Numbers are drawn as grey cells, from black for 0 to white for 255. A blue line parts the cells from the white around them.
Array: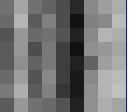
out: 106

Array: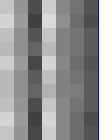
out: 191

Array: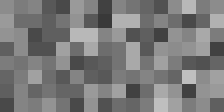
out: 101

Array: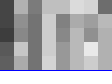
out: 61

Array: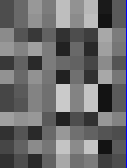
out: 49

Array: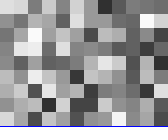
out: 174
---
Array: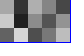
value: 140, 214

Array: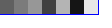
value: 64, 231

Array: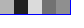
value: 219, 219

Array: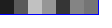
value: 150, 193

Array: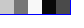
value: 248, 248

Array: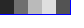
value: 186, 223

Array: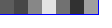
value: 228, 228
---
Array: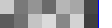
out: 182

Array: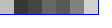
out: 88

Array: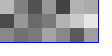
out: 66

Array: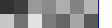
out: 174

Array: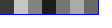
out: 117

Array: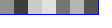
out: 117

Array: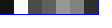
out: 151

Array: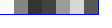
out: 155
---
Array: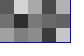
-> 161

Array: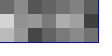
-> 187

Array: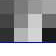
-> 47

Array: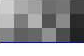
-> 132

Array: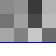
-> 166

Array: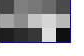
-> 30
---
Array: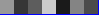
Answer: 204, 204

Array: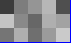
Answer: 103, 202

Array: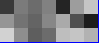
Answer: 135, 210

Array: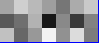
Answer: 23, 242

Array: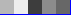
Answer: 61, 237

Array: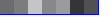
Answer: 136, 197

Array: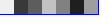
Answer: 194, 239
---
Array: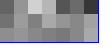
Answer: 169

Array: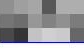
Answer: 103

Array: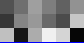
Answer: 6

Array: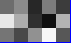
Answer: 87

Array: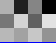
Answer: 147

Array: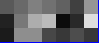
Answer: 56
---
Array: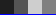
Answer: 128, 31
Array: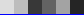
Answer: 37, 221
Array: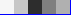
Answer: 176, 246
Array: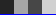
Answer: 209, 37
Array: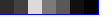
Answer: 3, 44
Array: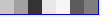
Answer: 126, 198
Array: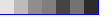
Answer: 43, 228
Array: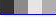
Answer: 175, 50
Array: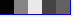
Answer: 98, 3
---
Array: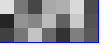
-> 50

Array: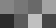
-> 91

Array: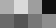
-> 85

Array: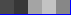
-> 164

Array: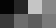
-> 109

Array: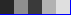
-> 58

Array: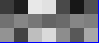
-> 141

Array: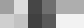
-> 89

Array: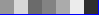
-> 171

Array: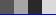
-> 165
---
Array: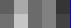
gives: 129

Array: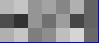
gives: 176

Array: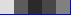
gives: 71

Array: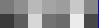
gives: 200

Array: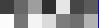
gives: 70

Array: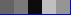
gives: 191

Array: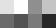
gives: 143

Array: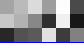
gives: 253

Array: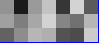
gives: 211
